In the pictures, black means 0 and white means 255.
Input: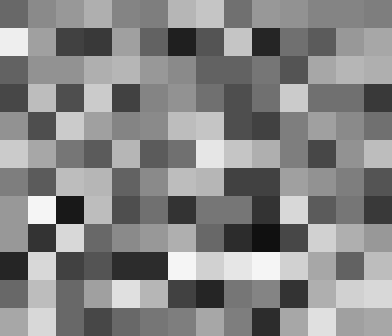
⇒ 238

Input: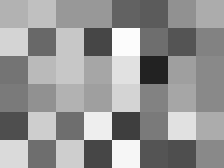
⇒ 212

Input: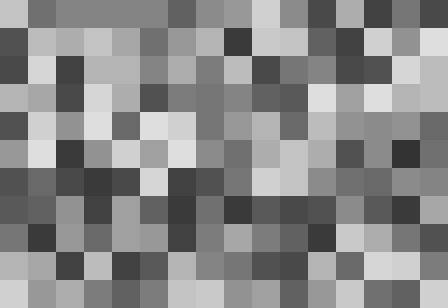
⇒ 81

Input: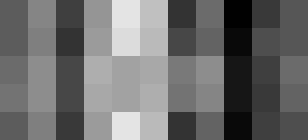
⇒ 92

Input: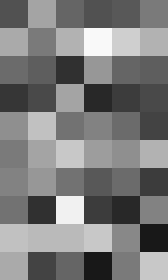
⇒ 170
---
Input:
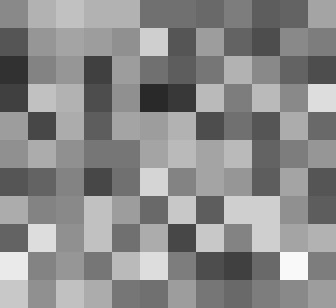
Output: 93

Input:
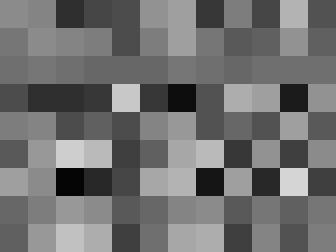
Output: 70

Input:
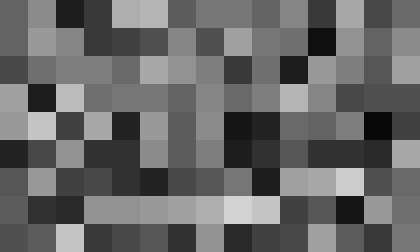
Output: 168

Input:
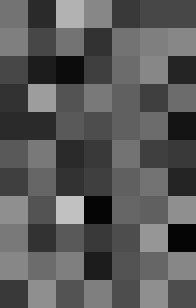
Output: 57

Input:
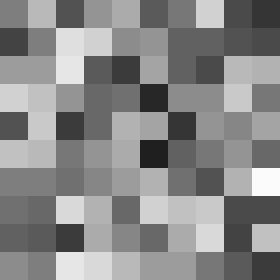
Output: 209

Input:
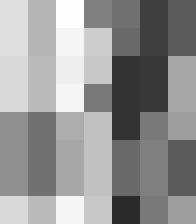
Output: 113

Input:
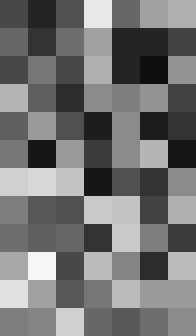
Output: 103
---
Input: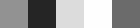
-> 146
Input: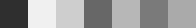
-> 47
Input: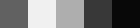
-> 97
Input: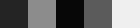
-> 36
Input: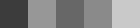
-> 60
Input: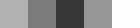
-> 177
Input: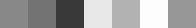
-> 136
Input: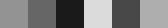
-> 147
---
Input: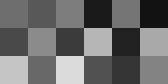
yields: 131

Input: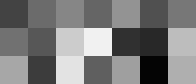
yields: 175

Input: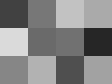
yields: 162

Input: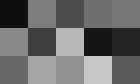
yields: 91

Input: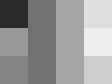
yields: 206

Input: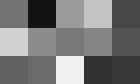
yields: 58
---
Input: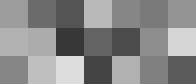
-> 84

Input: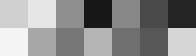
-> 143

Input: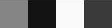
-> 249

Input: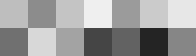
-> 196

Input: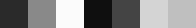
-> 251

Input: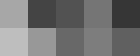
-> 82
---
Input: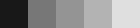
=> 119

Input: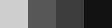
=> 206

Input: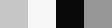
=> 198

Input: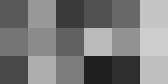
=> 124

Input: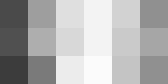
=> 236

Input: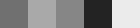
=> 169

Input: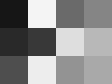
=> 78
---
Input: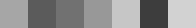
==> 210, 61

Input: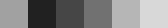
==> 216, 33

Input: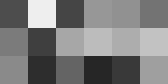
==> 238, 38

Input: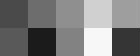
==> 247, 27

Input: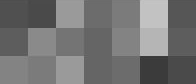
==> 194, 59

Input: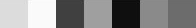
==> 250, 15

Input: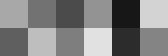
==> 225, 23
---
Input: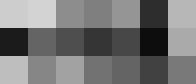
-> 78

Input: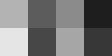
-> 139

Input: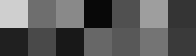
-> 137

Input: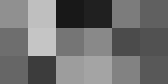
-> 117

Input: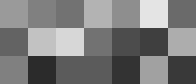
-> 215

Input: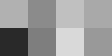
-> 192

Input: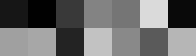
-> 57

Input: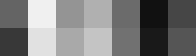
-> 148

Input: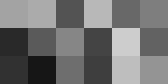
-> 134

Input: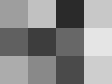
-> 103
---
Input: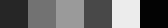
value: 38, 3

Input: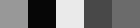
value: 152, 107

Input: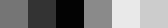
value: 117, 204

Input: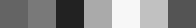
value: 100, 84

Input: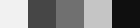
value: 241, 15

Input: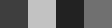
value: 62, 112

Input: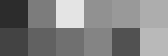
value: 44, 185

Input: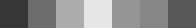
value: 54, 88
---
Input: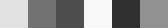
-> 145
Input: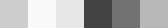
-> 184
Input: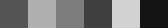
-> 20
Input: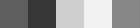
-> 135
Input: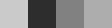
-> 173
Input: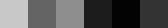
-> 51
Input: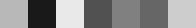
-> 205
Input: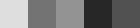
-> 81
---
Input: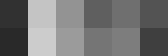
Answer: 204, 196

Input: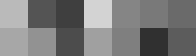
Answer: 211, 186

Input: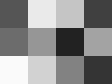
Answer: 250, 234

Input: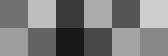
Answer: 205, 190

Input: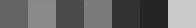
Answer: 202, 138

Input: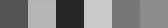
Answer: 201, 181
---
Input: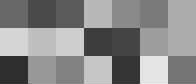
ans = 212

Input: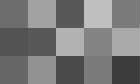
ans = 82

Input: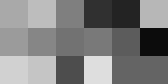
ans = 155

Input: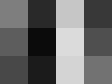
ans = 93

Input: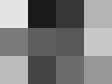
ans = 122

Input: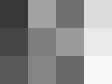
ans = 70

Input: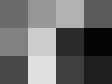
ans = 129

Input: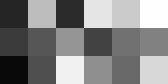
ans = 59

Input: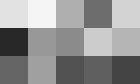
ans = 40
